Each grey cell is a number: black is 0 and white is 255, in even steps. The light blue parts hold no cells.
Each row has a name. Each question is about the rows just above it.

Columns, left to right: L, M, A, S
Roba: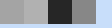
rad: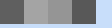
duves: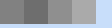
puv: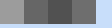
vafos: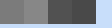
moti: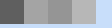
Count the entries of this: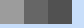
3
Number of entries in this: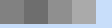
4

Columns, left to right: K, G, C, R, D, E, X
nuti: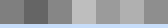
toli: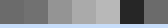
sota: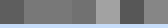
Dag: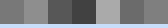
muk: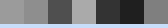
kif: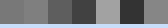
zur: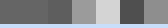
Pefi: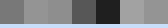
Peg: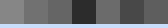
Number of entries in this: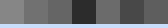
7
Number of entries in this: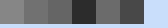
6

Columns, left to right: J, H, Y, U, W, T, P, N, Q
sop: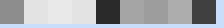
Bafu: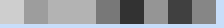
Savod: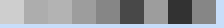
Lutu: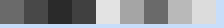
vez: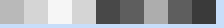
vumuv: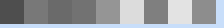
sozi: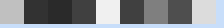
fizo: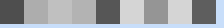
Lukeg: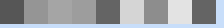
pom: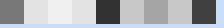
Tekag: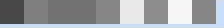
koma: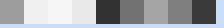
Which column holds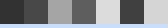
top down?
T
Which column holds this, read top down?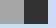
T
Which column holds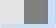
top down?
H

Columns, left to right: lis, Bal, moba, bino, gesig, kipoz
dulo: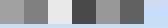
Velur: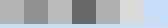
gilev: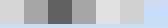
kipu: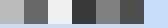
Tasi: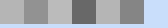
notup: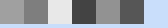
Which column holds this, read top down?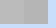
lis
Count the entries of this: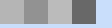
4
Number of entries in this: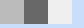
3
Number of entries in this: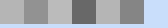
6
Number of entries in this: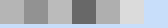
6
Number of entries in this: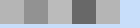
5

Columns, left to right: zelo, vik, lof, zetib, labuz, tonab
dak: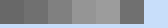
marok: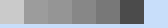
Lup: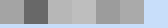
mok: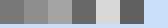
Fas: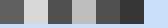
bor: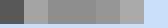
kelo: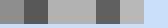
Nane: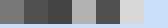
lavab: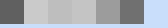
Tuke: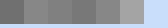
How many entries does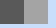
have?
2
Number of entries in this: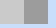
2
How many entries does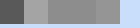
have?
5
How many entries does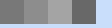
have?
4
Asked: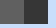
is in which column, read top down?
tonab

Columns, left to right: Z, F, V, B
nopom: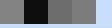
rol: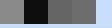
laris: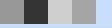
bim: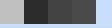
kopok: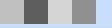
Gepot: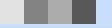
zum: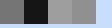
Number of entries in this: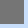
1
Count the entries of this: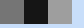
3
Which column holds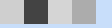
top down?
V
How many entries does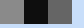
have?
3
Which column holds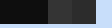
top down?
F
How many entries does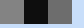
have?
3

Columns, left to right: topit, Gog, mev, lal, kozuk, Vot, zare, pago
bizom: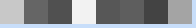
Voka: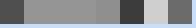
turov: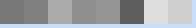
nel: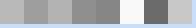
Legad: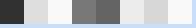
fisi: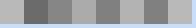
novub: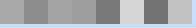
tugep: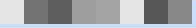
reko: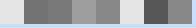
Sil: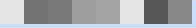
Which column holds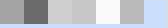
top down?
pago
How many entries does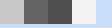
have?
4

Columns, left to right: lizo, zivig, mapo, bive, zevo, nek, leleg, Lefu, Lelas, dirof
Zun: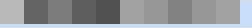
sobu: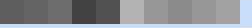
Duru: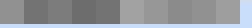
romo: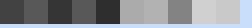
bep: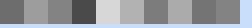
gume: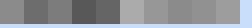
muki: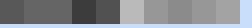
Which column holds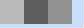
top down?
lizo
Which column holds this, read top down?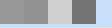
Lelas
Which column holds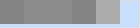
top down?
Lefu
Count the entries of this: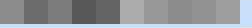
10
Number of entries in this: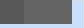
3

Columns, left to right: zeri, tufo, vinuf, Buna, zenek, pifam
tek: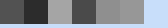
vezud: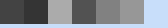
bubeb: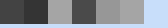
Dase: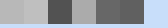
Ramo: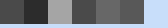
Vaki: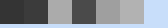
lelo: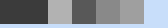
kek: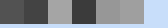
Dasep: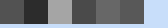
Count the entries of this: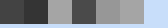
6
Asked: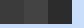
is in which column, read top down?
tufo
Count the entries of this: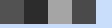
4

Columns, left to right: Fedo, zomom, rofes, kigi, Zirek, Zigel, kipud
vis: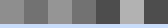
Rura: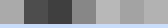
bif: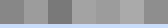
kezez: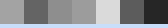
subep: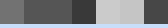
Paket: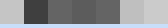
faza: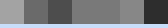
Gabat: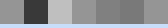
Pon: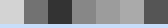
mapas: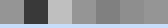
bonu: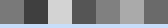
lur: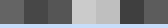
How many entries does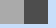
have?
2
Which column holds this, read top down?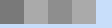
Zigel
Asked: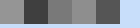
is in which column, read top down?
rofes
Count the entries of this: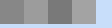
4
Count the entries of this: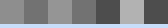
7
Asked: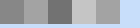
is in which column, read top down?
Fedo
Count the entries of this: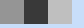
3

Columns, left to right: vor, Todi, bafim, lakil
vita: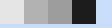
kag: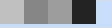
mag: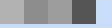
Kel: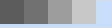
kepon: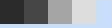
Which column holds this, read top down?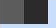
vor
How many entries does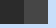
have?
2
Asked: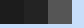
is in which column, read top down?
lakil
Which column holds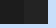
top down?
lakil
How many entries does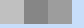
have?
3
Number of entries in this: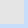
1
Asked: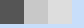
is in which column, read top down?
lakil

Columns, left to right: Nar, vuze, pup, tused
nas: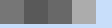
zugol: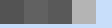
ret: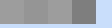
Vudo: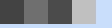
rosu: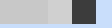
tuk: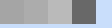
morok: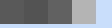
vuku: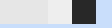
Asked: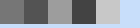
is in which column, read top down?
Nar
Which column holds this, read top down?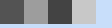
Nar
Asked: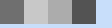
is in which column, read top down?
vuze

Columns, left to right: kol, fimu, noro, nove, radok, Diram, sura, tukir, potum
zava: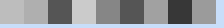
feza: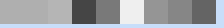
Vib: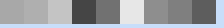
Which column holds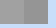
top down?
sura
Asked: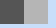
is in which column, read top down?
noro
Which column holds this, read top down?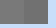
radok
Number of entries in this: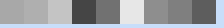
9
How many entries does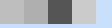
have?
4

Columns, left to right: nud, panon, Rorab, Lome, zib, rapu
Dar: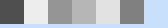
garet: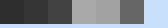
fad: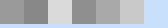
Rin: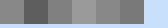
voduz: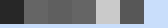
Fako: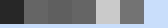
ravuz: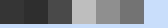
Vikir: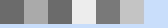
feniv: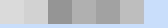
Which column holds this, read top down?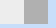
Lome
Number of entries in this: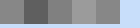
5
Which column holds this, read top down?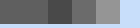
Rorab

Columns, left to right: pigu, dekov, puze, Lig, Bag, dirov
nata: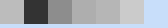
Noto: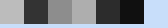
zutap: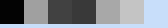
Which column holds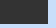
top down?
dekov
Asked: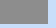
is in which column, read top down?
puze
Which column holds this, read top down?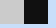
dirov
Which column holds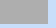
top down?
Lig

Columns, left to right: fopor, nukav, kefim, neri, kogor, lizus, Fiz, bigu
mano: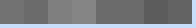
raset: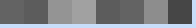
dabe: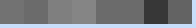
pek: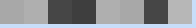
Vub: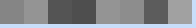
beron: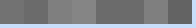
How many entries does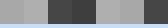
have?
7
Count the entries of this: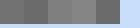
5
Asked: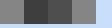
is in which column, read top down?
neri
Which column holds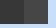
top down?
Fiz

